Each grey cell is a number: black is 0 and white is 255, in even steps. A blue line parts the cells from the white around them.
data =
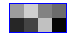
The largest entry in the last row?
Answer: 193
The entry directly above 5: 108
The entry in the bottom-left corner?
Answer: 38
